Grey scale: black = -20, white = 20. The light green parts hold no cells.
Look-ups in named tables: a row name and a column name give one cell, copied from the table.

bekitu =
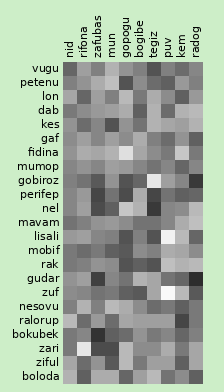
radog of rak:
9
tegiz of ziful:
5
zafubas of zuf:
-2
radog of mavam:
10
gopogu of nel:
11
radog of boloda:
-5
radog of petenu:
0
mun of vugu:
8
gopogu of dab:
7
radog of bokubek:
0
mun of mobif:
-5
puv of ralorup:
5

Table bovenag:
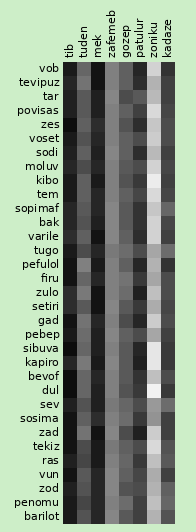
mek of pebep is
-15
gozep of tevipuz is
-5
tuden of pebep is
-3
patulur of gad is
-14
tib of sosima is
-17
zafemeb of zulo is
0
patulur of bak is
-12
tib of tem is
-16
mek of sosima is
-13
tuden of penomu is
-9
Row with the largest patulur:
tar

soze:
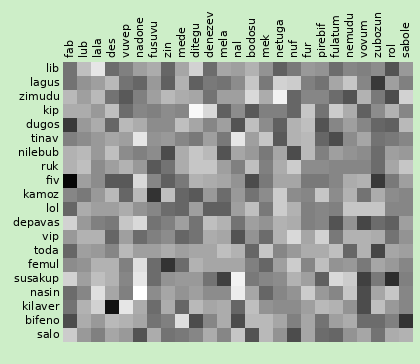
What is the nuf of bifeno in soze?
0
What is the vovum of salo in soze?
6
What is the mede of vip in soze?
-4
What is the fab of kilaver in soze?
-2
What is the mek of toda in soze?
11
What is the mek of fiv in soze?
-1
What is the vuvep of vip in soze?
5
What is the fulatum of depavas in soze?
-7
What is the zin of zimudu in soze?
9
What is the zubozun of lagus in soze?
-11
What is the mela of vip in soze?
6
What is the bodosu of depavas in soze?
5
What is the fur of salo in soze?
6
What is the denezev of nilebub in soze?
9
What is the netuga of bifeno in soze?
6
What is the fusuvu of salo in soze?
7
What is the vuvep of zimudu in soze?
-6
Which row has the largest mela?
toda

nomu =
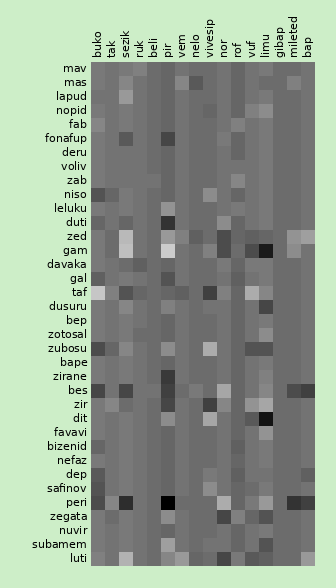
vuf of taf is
7
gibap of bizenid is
-3
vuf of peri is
-1
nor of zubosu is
-2
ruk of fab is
-2
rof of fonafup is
-4
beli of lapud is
-3

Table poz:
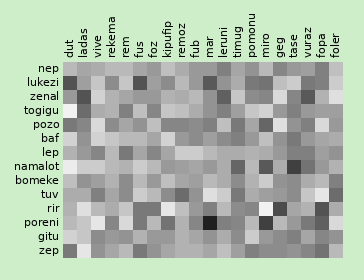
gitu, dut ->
13
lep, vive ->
1
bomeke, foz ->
4
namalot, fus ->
12
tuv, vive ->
0
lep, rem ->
-1
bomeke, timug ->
2
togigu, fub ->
7
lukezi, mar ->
-6
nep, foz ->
4
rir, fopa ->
-7
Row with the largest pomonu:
gitu

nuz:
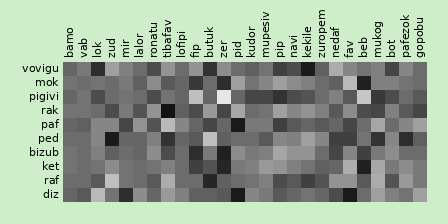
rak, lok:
-3
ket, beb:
-15
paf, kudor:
-1
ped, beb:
-2
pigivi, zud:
-3
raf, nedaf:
3
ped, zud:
-16
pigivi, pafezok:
-3
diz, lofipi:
0
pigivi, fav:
-6
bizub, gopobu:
-3
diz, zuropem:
-4
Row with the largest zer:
pigivi

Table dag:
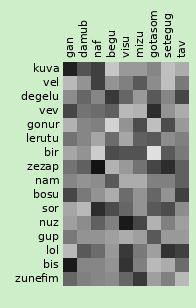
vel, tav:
-1
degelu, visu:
-4
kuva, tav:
7
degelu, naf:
1
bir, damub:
3
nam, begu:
-6
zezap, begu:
8
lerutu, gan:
-2
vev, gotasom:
-13
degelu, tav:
-9
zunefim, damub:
0
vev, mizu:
8

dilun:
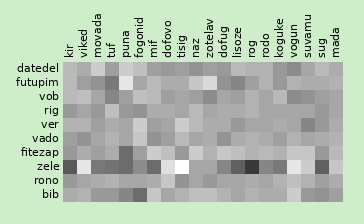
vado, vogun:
8
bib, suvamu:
4
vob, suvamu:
3
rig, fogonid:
3
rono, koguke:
8
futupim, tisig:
7
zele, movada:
-1
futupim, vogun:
8
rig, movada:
4
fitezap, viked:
7
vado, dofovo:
5

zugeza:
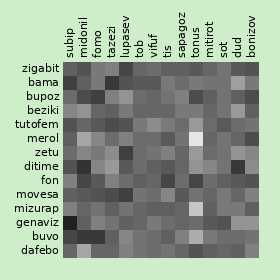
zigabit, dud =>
-6
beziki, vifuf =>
-4
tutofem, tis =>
-1
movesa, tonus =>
-2
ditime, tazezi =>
4
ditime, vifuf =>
-5
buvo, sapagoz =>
0

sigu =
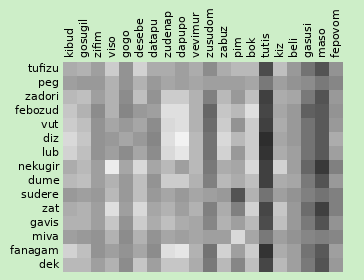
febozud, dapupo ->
15
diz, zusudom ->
-2
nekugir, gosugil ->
9
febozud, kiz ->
6
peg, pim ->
5
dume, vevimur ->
8
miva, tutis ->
-1
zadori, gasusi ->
-1
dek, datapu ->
5
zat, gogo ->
5
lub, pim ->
4
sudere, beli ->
3
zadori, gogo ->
2
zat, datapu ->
6
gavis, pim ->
5

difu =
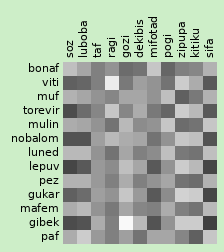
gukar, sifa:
-9
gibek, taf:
7
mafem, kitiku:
-2
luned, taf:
3
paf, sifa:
11
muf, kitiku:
-1
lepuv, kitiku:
9
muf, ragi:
1
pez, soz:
8
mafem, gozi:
6
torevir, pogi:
-4
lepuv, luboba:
-6
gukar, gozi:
11
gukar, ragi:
3
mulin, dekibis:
2

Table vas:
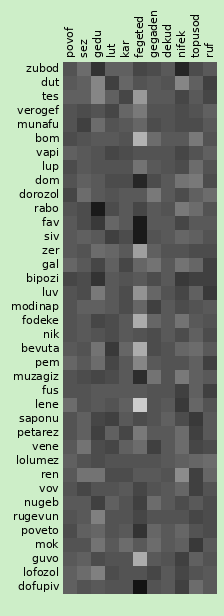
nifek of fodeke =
-2
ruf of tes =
-9
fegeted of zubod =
-9
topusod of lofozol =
-7
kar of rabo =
-6
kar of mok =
-3
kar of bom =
-7
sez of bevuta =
-7
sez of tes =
-5
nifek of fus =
-10
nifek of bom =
-6
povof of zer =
-6
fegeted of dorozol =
-6
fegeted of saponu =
-8
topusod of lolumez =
-4
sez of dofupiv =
-7
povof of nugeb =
-6
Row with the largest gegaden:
dorozol

